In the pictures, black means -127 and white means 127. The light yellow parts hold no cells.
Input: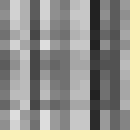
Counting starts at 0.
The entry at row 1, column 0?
15
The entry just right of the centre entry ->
38
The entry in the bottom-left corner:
15
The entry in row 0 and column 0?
4
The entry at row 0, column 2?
49
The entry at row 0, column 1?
82
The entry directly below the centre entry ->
-14
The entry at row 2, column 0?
-5
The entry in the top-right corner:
26
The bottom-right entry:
4
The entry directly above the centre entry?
-14
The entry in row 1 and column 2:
49
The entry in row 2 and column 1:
71
